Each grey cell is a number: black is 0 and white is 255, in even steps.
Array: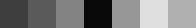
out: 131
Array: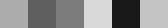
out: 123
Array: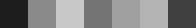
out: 200
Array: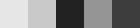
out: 33
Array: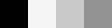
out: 201
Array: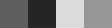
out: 219
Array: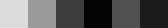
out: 61
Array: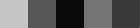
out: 9
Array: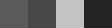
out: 195
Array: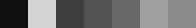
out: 62
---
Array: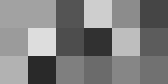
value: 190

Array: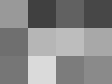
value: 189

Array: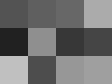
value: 55

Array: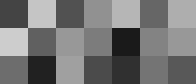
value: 131

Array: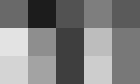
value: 189

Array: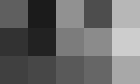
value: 139

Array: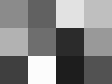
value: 43
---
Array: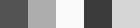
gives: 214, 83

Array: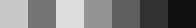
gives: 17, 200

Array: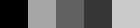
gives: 201, 0

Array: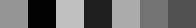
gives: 80, 150

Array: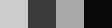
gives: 9, 203

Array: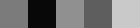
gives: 201, 123

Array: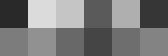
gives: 54, 124

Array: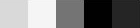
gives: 37, 217

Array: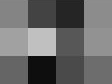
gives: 140, 101
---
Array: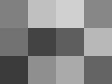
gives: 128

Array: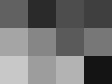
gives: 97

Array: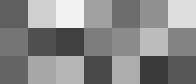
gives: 95

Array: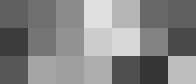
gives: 95

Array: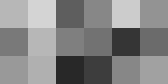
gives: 183

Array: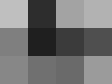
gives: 191

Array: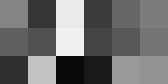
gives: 132
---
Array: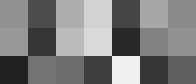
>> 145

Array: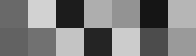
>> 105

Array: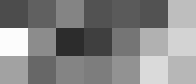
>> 76

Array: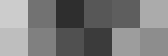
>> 204

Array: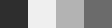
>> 46

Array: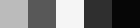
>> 187

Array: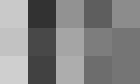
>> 201
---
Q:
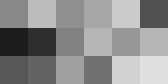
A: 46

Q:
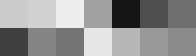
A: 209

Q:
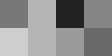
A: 181

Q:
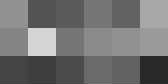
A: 212

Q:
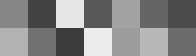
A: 67

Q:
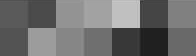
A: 75

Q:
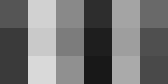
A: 201

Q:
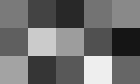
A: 203
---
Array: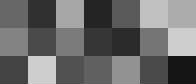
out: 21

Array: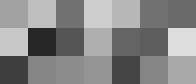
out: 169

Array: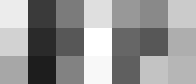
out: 182

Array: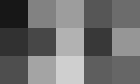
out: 102

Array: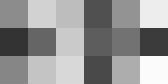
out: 251

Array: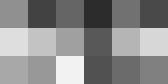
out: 128

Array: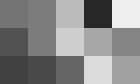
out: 161

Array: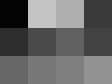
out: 146

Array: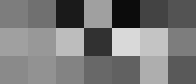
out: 89
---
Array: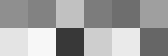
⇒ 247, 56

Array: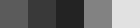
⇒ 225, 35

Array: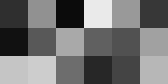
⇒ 234, 11

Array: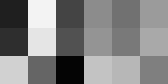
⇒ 243, 4

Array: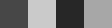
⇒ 202, 39

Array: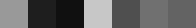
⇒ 199, 16

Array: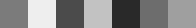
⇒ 238, 41
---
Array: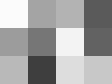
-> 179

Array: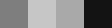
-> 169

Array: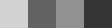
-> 145

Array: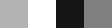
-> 21

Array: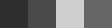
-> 207

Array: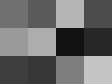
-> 181

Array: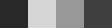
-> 152

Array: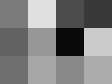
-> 76

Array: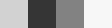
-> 130

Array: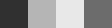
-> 232
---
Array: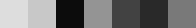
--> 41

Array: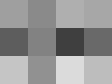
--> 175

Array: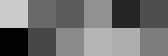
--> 37

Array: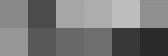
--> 189

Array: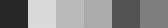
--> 83

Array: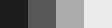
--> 171
